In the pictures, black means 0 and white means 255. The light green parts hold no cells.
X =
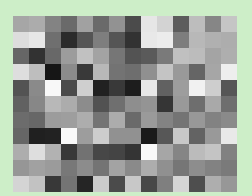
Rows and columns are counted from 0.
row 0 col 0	166
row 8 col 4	114
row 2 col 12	164
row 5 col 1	135
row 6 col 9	131
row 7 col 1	32
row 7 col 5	205
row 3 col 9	196
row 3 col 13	238
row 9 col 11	141
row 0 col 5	106
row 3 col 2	22
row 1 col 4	85
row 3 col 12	166
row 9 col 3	120
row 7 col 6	145
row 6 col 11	152
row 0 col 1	172
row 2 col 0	102
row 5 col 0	97
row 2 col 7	83
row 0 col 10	92
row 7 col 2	34
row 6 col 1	103
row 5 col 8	148
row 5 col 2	184
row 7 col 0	102
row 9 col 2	155
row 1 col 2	111
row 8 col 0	173
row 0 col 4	161
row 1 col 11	184
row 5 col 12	169
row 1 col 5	126

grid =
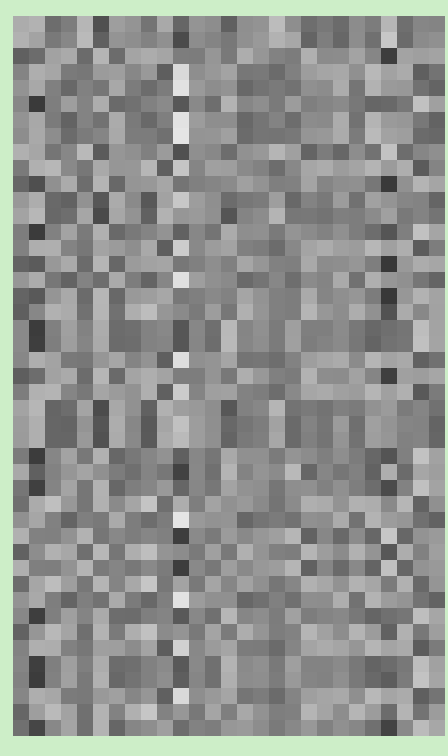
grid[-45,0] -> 172
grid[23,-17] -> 203
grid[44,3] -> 164
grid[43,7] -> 176
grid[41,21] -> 121
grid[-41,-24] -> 104
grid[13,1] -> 59
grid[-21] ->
[163, 182, 101, 109, 164, 76, 168, 145, 97, 177, 158, 153, 142, 87, 129, 135, 181, 115, 122, 115, 128, 123, 146, 155, 123, 133, 113]
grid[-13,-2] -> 147
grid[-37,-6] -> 141
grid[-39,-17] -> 226
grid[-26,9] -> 136
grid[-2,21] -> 181
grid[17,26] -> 163
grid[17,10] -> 120
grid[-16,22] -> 109
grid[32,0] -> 176
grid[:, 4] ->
[182, 186, 107, 119, 129, 131, 131, 123, 185, 119, 109, 146, 166, 122, 119, 107, 131, 107, 113, 130, 133, 119, 108, 120, 164, 148, 153, 120, 164, 118, 118, 127, 178, 111, 180, 119, 127, 132, 111, 119, 127, 121, 121, 112, 111]
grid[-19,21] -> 114
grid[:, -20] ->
[148, 142, 164, 135, 124, 113, 122, 124, 144, 151, 149, 138, 147, 121, 142, 155, 125, 153, 174, 111, 109, 132, 164, 146, 145, 135, 137, 120, 111, 126, 165, 125, 125, 174, 120, 168, 123, 108, 174, 140, 111, 115, 134, 176, 134]
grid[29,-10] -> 142
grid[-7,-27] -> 98
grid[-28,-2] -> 178
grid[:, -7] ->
[107, 103, 140, 168, 172, 138, 172, 171, 103, 156, 142, 156, 127, 144, 160, 142, 170, 143, 141, 139, 138, 171, 140, 160, 128, 155, 148, 142, 118, 144, 147, 171, 105, 139, 106, 146, 174, 136, 141, 165, 138, 143, 169, 141, 144]
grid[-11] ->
[175, 127, 126, 147, 180, 122, 133, 120, 137, 123, 61, 137, 120, 158, 137, 152, 157, 181, 97, 134, 106, 137, 100, 192, 102, 147, 153]
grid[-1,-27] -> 112
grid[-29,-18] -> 134
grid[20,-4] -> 114
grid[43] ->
[102, 158, 186, 162, 112, 179, 130, 176, 198, 130, 151, 120, 165, 127, 168, 146, 126, 128, 181, 164, 141, 181, 156, 108, 180, 115, 156]
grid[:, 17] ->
[142, 167, 124, 128, 114, 156, 109, 120, 160, 136, 129, 104, 119, 148, 136, 127, 110, 125, 125, 159, 160, 130, 123, 137, 115, 106, 106, 148, 185, 142, 139, 114, 182, 125, 181, 134, 112, 161, 130, 133, 159, 153, 132, 128, 136]
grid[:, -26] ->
[178, 163, 108, 174, 168, 58, 168, 169, 166, 176, 79, 173, 183, 59, 174, 91, 172, 89, 135, 60, 62, 174, 109, 177, 182, 175, 175, 60, 96, 64, 171, 166, 129, 141, 127, 166, 169, 62, 150, 175, 63, 60, 174, 158, 70]
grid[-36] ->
[122, 176, 183, 137, 119, 169, 150, 151, 182, 95, 197, 133, 160, 158, 138, 130, 109, 136, 166, 172, 156, 164, 180, 155, 174, 91, 132]
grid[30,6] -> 138
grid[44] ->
[112, 70, 136, 164, 111, 179, 102, 134, 142, 159, 109, 130, 125, 151, 154, 141, 122, 136, 152, 129, 144, 135, 112, 67, 137, 187, 167]
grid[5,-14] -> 179
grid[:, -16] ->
[148, 141, 124, 142, 154, 137, 156, 148, 143, 133, 128, 157, 154, 135, 137, 128, 158, 127, 122, 135, 134, 144, 125, 132, 153, 157, 157, 135, 136, 135, 126, 153, 138, 122, 137, 121, 156, 136, 121, 136, 137, 134, 142, 120, 130]
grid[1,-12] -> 153
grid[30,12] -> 163

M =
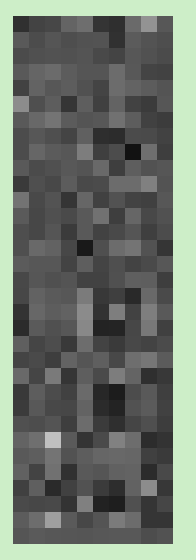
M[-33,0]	48
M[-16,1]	98
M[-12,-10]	68
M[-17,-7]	84
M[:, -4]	[47, 49, 68, 108, 108, 99, 113, 44, 76, 62, 108, 82, 62, 73, 108, 79, 80, 63, 126, 36, 58, 72, 125, 28, 35, 47, 129, 104, 97, 45, 30, 123, 88]
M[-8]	[80, 77, 84, 62, 108, 59, 47, 69, 79, 61]
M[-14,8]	120
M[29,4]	82
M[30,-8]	73
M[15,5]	68
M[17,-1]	74
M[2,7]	87
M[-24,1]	75
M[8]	[76, 102, 91, 87, 125, 63, 76, 18, 111, 62]
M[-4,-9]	95
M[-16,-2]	105
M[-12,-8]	62
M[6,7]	93
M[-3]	[74, 71, 73, 51, 128, 34, 30, 80, 53, 70]
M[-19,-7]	71
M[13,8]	63
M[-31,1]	80
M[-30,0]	89
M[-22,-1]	87
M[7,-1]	66
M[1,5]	83
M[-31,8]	81
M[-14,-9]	90
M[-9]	[59, 88, 72, 71, 99, 43, 35, 82, 91, 65]
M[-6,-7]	82
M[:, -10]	[48, 89, 75, 89, 66, 140, 89, 76, 76, 89, 58, 115, 90, 78, 79, 91, 72, 71, 51, 43, 95, 68, 105, 57, 59, 80, 99, 89, 97, 64, 74, 92, 85]
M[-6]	[89, 94, 116, 82, 93, 102, 104, 102, 64, 58]
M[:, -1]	[87, 78, 75, 66, 84, 86, 60, 66, 62, 86, 83, 87, 81, 76, 53, 87, 62, 74, 89, 64, 75, 91, 56, 63, 65, 61, 51, 58, 73, 55, 70, 53, 82]
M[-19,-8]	98

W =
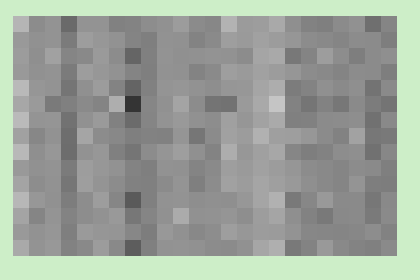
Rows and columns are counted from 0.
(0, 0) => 181
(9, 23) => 127
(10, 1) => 141
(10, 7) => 129
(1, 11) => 131
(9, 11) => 132
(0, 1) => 140
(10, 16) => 159
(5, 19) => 130
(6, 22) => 113
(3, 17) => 150
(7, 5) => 140
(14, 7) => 93
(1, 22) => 139
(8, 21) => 143
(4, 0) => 185
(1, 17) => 150
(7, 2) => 146
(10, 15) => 165
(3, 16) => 156
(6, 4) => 145
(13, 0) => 153
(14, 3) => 130
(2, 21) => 126
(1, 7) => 132
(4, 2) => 147
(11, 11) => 142
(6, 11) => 145
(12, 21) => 138
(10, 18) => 143
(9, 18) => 140
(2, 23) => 143
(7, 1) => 135
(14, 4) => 137
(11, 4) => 141
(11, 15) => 165
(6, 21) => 142
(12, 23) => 138

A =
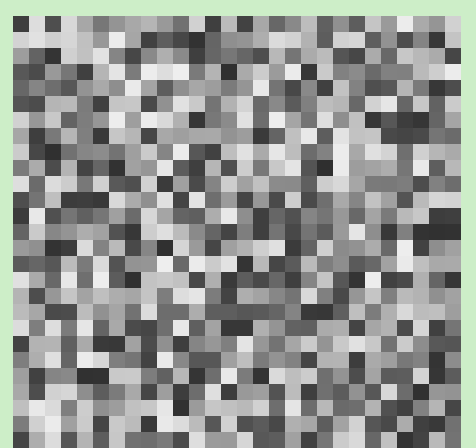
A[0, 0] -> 62
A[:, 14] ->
[66, 148, 102, 170, 149, 211, 225, 157, 225, 205, 161, 69, 142, 126, 177, 52, 93, 174, 87, 55, 228, 190, 123, 153, 185, 80, 214]
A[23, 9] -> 158
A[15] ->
[90, 102, 87, 187, 122, 218, 83, 147, 149, 238, 105, 235, 203, 226, 52, 185, 70, 91, 186, 126, 142, 90, 104, 162, 234, 191, 169, 170]
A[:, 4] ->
[167, 192, 193, 64, 147, 123, 125, 127, 134, 68, 120, 62, 96, 173, 219, 122, 111, 163, 188, 230, 170, 235, 49, 142, 205, 203, 180]
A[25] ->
[124, 208, 235, 160, 203, 69, 201, 187, 57, 233, 220, 187, 87, 209, 80, 91, 72, 176, 167, 93, 163, 210, 86, 73, 172, 64, 57, 113]
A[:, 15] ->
[168, 174, 78, 204, 232, 105, 109, 58, 170, 120, 193, 151, 63, 63, 207, 185, 73, 163, 90, 176, 151, 123, 51, 159, 209, 91, 88]
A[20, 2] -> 180
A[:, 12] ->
[63, 101, 102, 180, 157, 116, 120, 169, 65, 182, 132, 110, 173, 101, 70, 203, 175, 124, 94, 163, 151, 87, 110, 223, 198, 87, 155]
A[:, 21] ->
[93, 214, 71, 139, 130, 104, 193, 194, 168, 157, 166, 133, 104, 229, 146, 90, 52, 150, 191, 68, 225, 61, 77, 146, 110, 210, 217]
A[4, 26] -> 55
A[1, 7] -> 166
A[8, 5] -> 140
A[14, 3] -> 61
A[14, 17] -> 59
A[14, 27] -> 161
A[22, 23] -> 91
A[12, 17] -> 81
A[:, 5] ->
[119, 152, 226, 181, 169, 64, 150, 57, 140, 102, 208, 57, 118, 162, 131, 218, 237, 191, 145, 100, 58, 215, 50, 93, 144, 69, 93]
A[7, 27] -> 107
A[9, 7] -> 161
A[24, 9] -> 230
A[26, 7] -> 113
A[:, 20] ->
[144, 209, 85, 129, 194, 182, 142, 227, 236, 235, 216, 169, 152, 154, 139, 142, 87, 73, 95, 174, 201, 180, 147, 92, 106, 163, 203]
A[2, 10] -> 138
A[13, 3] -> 148
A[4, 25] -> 122
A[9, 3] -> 180
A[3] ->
[88, 75, 153, 118, 64, 181, 228, 123, 236, 221, 238, 122, 180, 48, 170, 204, 155, 235, 55, 202, 129, 139, 106, 129, 128, 186, 206, 236]
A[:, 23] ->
[154, 146, 104, 129, 88, 230, 87, 73, 211, 173, 121, 161, 122, 56, 105, 162, 65, 127, 176, 178, 114, 158, 91, 215, 81, 73, 193]
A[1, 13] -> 143
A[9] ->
[123, 171, 76, 180, 68, 102, 50, 161, 150, 230, 92, 63, 182, 79, 205, 120, 200, 228, 84, 47, 235, 157, 163, 173, 118, 233, 94, 184]
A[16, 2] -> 104
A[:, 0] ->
[62, 211, 157, 88, 103, 84, 209, 166, 203, 123, 222, 78, 59, 100, 154, 90, 224, 180, 187, 220, 67, 126, 159, 168, 191, 124, 69]
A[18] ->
[187, 167, 74, 76, 188, 145, 165, 114, 220, 109, 109, 173, 94, 94, 87, 90, 101, 132, 57, 55, 95, 191, 124, 176, 217, 188, 191, 158]
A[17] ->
[180, 77, 151, 197, 163, 191, 173, 166, 196, 125, 221, 229, 124, 67, 174, 163, 135, 116, 217, 128, 73, 150, 197, 127, 186, 179, 144, 162]
